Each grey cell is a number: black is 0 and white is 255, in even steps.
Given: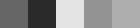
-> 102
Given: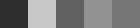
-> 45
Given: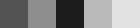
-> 83
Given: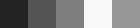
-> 35
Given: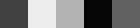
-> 65
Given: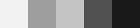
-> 241
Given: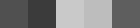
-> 80
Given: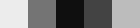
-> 236
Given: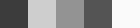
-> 60
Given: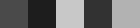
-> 74
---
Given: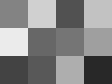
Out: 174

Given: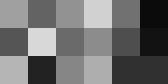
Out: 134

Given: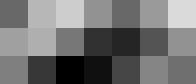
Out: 0

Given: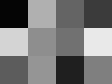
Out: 31

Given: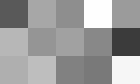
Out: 129

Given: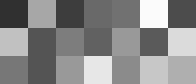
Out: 153

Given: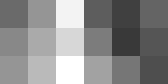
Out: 255
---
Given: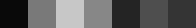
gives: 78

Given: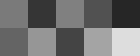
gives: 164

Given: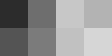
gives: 193

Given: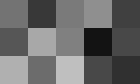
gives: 72

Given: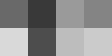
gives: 189

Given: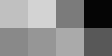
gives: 170
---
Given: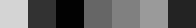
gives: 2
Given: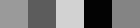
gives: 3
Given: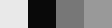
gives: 9
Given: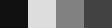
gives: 17
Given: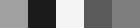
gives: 27
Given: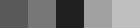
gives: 32
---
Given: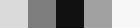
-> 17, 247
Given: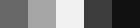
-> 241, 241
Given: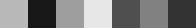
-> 231, 231
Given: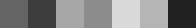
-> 140, 218
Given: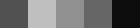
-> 144, 191
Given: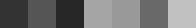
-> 165, 192
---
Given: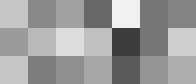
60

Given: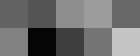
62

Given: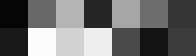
74

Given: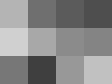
168

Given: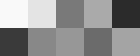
151

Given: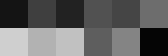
94

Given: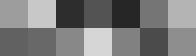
129
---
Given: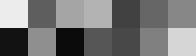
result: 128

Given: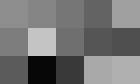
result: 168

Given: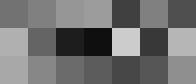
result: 86

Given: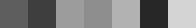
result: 39

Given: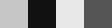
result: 232

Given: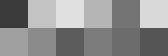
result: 108

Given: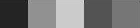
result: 83

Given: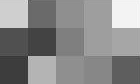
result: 135
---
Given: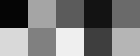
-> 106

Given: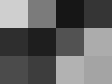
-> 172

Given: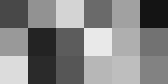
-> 114

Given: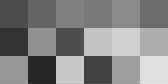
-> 174

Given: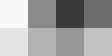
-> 108

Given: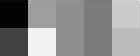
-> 204

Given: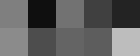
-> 35

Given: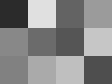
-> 198

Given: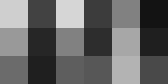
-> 31
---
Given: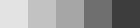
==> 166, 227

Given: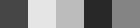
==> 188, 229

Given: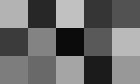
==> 11, 193

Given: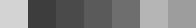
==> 90, 211

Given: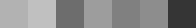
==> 157, 192

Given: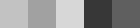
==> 215, 215

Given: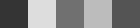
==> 112, 221
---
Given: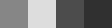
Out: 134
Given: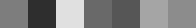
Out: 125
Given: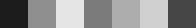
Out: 28
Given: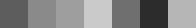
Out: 93
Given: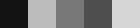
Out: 19
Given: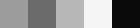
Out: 156
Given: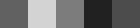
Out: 97
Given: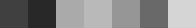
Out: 64
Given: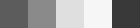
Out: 92
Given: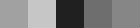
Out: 161
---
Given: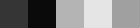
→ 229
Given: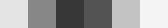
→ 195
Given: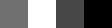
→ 71
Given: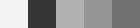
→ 149
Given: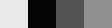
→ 82
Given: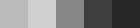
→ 63
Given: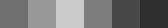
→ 71
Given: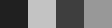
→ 62
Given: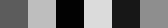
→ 23
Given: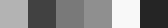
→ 248
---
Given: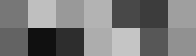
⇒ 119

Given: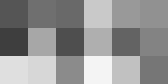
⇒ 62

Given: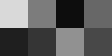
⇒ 217

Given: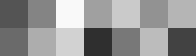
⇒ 84

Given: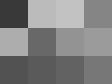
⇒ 173

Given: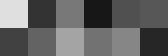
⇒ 223

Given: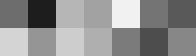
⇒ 109

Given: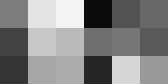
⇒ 67

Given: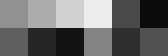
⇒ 145

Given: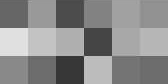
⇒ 224
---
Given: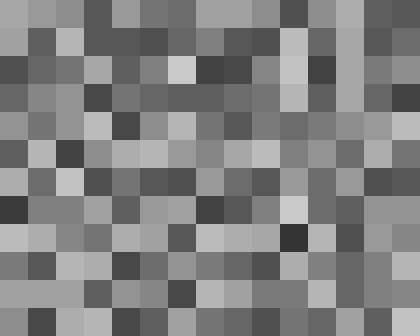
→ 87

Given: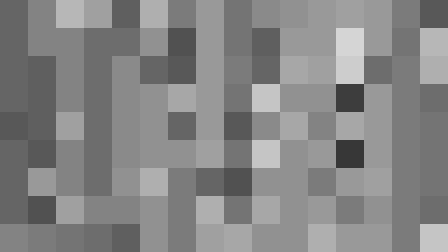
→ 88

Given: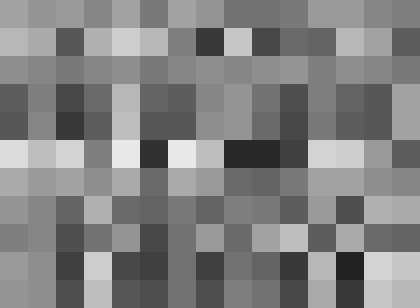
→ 127

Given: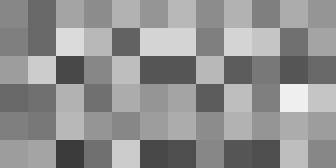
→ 149

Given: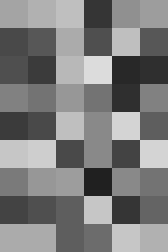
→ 157

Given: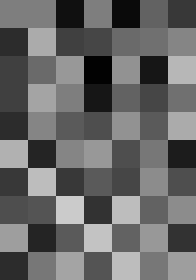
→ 56

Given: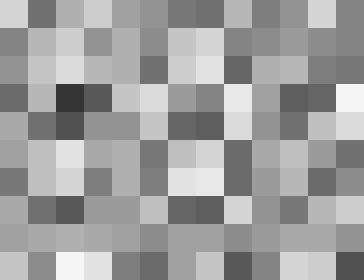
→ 132
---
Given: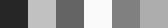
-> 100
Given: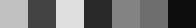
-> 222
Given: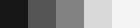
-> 129
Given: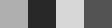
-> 215
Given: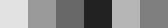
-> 104
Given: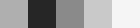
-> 138
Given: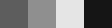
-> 229
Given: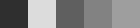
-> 95
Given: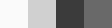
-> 59
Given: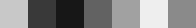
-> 23
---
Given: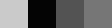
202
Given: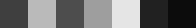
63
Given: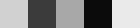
209
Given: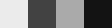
235
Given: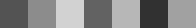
83
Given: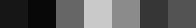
22
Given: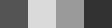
84
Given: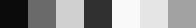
11
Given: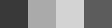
57
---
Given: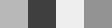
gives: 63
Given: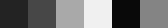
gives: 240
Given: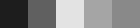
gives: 227
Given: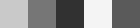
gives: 49
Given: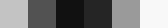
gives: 37
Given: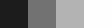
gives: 114
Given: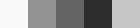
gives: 101
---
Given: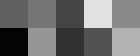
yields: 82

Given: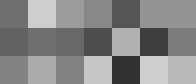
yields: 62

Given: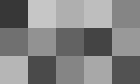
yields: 68

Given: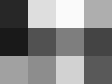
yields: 126

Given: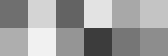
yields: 118

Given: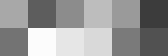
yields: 122

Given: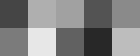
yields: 40

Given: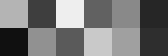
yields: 160

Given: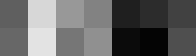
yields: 4
